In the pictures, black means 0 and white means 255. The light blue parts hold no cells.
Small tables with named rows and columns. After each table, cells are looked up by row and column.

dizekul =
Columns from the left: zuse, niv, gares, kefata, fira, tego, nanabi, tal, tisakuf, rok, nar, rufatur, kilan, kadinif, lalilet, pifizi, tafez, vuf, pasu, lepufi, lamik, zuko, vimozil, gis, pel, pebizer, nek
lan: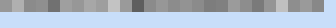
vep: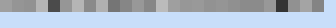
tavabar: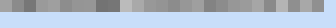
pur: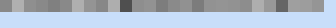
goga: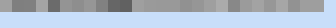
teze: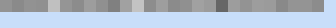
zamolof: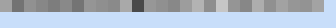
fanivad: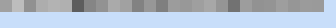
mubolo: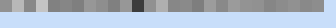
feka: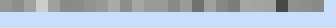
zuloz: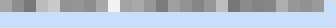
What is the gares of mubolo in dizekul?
136
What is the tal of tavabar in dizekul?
150
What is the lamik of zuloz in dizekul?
140
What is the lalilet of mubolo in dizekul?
135
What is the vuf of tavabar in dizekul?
131
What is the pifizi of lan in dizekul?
147
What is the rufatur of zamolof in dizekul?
73
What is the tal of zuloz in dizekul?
141
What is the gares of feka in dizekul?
161
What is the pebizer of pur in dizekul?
157
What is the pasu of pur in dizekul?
148
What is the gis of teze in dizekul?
137
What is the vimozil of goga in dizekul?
151
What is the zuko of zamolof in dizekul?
173
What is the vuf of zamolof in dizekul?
142
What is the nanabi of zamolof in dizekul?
116
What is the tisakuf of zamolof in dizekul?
143
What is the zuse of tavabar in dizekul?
162
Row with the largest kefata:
feka

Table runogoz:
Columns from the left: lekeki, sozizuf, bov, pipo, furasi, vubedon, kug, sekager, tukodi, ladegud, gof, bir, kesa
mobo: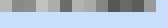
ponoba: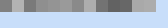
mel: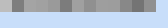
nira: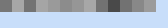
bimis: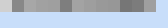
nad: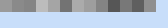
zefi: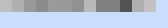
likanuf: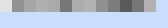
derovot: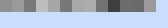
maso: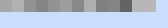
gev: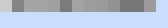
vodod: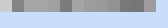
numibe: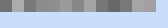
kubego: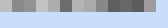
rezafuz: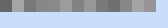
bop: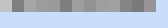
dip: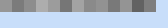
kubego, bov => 146
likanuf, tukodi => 144
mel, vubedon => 124
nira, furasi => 154
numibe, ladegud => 104
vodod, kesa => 156
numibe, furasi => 143
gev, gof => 118

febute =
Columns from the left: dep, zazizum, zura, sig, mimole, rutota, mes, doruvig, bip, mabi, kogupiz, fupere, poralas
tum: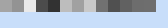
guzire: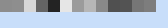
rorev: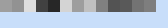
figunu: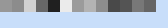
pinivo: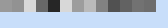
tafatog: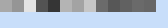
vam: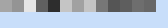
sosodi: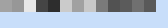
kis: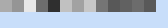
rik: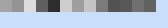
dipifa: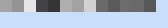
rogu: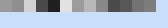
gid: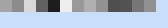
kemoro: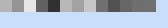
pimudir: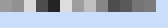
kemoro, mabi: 81
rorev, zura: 221
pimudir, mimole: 36
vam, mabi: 85
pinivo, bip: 130
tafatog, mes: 163
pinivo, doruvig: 186
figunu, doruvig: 179

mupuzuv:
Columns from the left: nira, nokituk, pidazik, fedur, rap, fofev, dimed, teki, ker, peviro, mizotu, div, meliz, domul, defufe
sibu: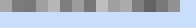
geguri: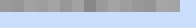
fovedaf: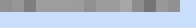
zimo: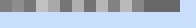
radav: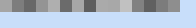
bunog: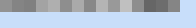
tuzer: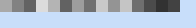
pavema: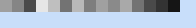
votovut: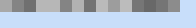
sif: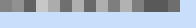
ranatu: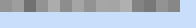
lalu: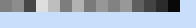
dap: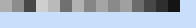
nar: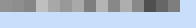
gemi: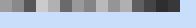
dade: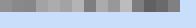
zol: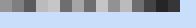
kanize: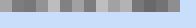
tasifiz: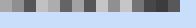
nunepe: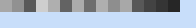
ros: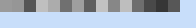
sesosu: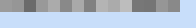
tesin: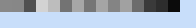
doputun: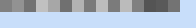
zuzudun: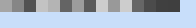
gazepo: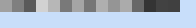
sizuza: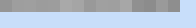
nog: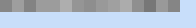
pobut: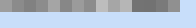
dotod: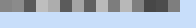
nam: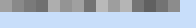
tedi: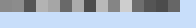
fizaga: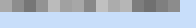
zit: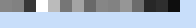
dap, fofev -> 112
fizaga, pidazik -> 118
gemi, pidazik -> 87
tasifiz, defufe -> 88
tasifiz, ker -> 197
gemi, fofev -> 106
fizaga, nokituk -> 141
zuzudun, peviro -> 153
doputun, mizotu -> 187
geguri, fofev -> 152
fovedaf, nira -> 145
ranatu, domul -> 147

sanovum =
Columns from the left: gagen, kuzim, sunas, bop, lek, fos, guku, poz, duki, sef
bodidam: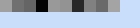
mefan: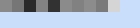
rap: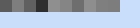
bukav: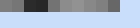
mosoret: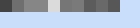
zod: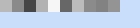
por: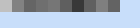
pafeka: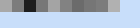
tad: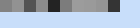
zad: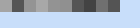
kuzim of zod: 138
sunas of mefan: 42
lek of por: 118
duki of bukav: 128
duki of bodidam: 106
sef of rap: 125
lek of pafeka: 164
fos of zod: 103
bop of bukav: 39

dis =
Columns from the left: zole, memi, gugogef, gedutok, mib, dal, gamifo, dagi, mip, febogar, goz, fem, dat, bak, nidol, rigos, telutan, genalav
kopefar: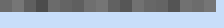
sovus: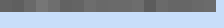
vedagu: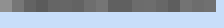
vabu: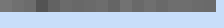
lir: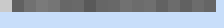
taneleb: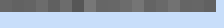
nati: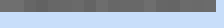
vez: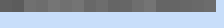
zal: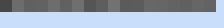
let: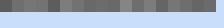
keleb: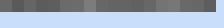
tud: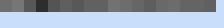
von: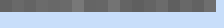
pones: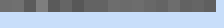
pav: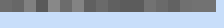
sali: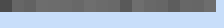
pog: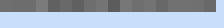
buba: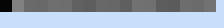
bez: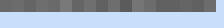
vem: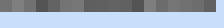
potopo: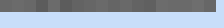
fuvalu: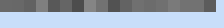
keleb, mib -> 94
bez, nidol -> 97
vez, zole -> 95
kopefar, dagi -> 111
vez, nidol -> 101
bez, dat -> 108
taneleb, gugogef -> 100
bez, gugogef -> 101
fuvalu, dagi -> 133
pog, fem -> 111
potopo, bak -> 108
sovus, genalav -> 107
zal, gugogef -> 96
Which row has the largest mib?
pav

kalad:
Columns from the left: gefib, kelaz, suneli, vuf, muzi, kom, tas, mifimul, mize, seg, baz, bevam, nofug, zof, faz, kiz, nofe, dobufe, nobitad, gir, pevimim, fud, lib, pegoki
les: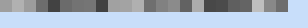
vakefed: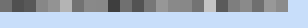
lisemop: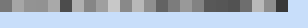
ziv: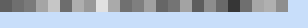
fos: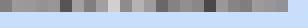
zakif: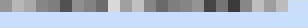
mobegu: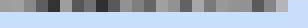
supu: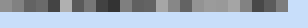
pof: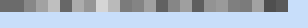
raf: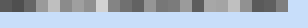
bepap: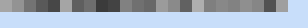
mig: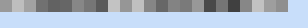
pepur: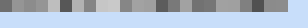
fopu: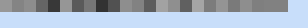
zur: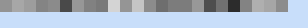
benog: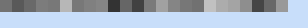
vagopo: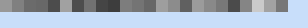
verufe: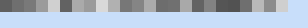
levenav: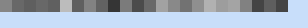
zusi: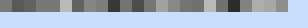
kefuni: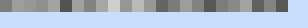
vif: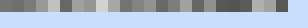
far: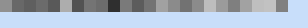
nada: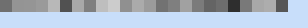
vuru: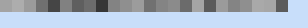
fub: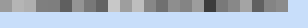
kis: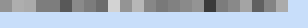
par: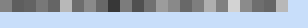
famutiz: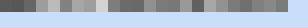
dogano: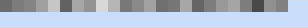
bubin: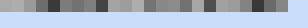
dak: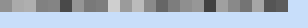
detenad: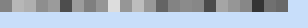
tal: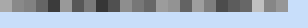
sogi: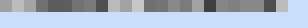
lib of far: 194
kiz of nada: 161
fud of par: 110
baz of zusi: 115
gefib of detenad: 130
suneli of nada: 149
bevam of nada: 171

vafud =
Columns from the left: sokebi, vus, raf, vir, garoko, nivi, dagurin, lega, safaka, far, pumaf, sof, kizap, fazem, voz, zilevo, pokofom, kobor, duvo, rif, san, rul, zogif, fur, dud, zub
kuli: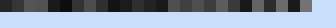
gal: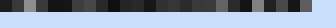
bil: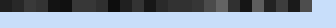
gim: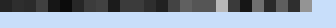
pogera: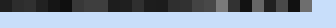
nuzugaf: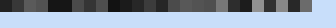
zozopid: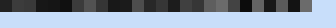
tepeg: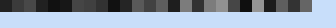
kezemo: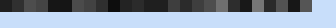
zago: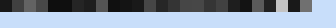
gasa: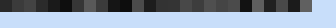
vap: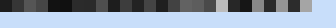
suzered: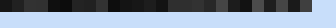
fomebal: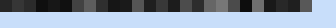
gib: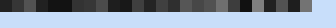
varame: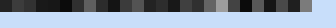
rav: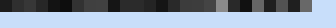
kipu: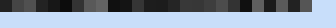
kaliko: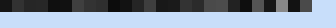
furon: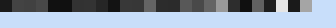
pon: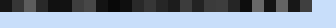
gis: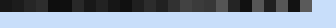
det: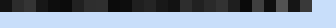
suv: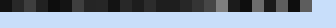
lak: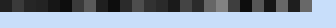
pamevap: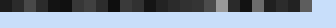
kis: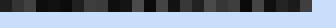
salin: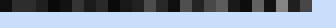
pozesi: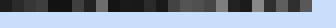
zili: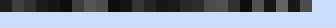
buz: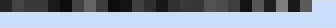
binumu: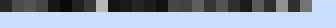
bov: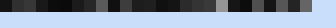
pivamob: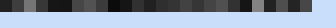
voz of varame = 24
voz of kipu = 37
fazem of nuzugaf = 38
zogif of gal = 33
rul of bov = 79
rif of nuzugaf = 45
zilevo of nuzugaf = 88
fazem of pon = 38
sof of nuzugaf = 39
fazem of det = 24
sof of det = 31
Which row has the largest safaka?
binumu

